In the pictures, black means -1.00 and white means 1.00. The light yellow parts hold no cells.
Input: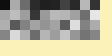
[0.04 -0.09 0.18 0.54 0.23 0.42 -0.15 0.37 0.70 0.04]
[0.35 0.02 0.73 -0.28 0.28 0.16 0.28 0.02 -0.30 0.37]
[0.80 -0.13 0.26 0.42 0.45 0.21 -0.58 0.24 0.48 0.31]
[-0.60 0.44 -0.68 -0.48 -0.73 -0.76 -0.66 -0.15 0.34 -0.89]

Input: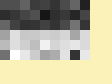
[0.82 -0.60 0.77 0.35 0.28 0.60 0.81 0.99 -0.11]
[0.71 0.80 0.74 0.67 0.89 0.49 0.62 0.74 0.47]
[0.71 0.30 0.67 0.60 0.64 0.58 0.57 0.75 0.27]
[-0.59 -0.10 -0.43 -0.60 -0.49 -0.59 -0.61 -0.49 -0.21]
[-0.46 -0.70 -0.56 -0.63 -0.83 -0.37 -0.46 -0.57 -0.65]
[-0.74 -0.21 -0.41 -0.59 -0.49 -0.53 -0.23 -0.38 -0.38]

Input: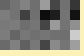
[0.24 -0.08 0.08 -0.46 -0.06 -0.25 0.00 -0.17]
[0.60 -0.13 -0.12 -0.08 -0.12 -0.07 -0.21 -0.03]
[0.12 -0.10 0.21 -0.46 -0.08 -0.14 -0.03 -0.05]
[-0.86 -0.09 -0.77 -0.90 -0.12 -0.50 -0.10 -0.02]
[-0.58 -0.11 -0.45 0.22 -0.13 0.02 -0.10 -0.21]

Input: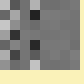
[-0.05 -0.10 -0.11 -0.10 0.52 -0.10 -0.15 0.14]
[-0.02 -0.09 -0.04 -0.09 -0.29 -0.08 -0.47 0.36]
[-0.12 -0.05 -0.06 -0.05 -0.69 -0.08 0.03 -0.21]
[-0.10 -0.07 -0.08 -0.09 -0.07 -0.04 -0.61 0.25]
[-0.09 -0.10 -0.05 -0.07 -0.15 -0.09 0.11 0.55]
[-0.09 -0.06 -0.04 -0.03 -0.73 -0.11 0.30 -0.19]
[-0.06 -0.10 -0.13 -0.12 0.40 -0.11 -0.32 0.50]

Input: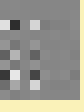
[0.05 0.05 0.05 0.05 0.09 0.05 0.01 0.09]
[0.05 0.03 0.03 0.05 0.67 0.06 0.31 -0.14]
[-0.02 0.08 0.06 0.11 -0.46 0.02 0.81 -0.56]
[0.06 0.05 0.05 0.04 0.14 0.06 -0.05 0.16]
[0.02 0.07 0.05 0.08 -0.23 0.03 0.41 -0.24]
[0.04 0.05 0.04 0.04 0.17 0.05 -0.07 0.17]
[0.07 0.04 0.07 0.05 0.04 0.06 0.08 0.06]
[0.08 0.02 0.02 -0.02 0.67 0.08 -0.65 0.76]
[0.07 0.05 0.06 0.05 0.05 0.06 0.06 0.05]
[0.05 0.05 0.05 0.05 0.05 0.05 0.07 0.06]

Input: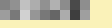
[0.25 -0.51 0.35 -0.20 -0.06 0.18 0.64 -0.05 0.23]
[0.11 -0.42 0.10 0.39 0.14 0.36 0.51 0.14 0.03]

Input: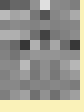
[0.25 0.12 -0.12 0.14 -0.12 0.26 0.16 -0.01]
[-0.03 0.03 0.06 0.02 0.04 -0.03 0.07 0.07]
[0.21 0.11 -0.06 0.13 -0.06 0.22 0.12 0.01]
[0.43 0.23 -0.03 0.11 -0.03 0.45 0.07 0.08]
[0.11 0.12 0.16 0.16 0.18 0.08 -0.08 0.02]
[-0.57 -0.16 0.30 -0.14 0.38 -0.58 -0.18 -0.02]
[0.10 0.01 -0.06 -0.48 -0.13 0.24 0.37 0.38]
[0.05 0.04 0.02 0.08 0.02 0.05 0.09 0.03]
[0.33 0.13 0.05 -0.35 -0.07 0.35 0.29 0.46]
[-0.01 0.06 0.09 0.75 0.14 -0.21 -0.19 -0.35]

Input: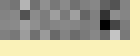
[-0.05 0.54 -0.17 0.06 -0.04 -0.15 0.03 -0.18 0.21 -0.12 0.22 -0.06 0.00]
[-0.03 -0.46 -0.99 0.01 -0.02 0.04 0.07 0.04 -0.02 0.12 0.26 0.08 0.07]
[0.04 0.11 -0.61 0.00 -0.21 0.25 -0.04 0.24 -0.02 0.09 -0.36 0.07 0.03]
[0.03 -0.35 -0.23 0.06 0.00 -0.11 0.08 -0.06 0.13 -0.11 0.41 -0.08 -0.01]

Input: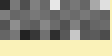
[-0.40 -0.29 -0.31 0.56 -0.31 -0.64 -0.11 -0.57 -0.73 -0.07 -0.21]
[-0.16 -0.20 -0.35 0.00 -0.36 -0.16 0.06 -0.26 -0.19 0.11 -0.35]
[-0.23 -0.16 -0.06 -0.16 -0.10 -0.23 -0.13 -0.06 -0.15 -0.19 -0.01]
[0.75 0.32 -0.20 -0.07 -0.20 0.81 -0.18 0.00 -0.38 -0.05 -0.68]
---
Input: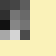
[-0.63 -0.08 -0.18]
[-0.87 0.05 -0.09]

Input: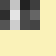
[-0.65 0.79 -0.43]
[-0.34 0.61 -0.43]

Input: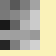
[-0.05 0.06 0.23]
[-0.81 -0.23 0.42]

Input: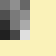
[-0.38 -0.04 0.11]
[-0.65 -0.06 0.33]

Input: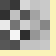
[-0.62 0.51 -0.36]
[0.83 -0.09 0.63]

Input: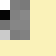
[-0.96 0.01 0.07]
[-0.09 0.05 0.04]

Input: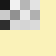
[0.59 0.14 0.82]
[-0.64 0.70 0.67]
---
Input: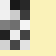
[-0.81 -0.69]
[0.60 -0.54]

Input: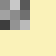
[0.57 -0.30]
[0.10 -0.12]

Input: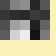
[0.01 0.11]
[-0.65 -0.67]

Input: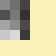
[-0.13 -0.47]
[-0.05 -0.60]

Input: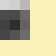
[0.62 0.44]
[-0.41 -0.18]

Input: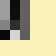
[-0.91 -0.24]
[-0.89 -0.24]

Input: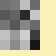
[-0.05 0.50]
[-0.22 -0.68]
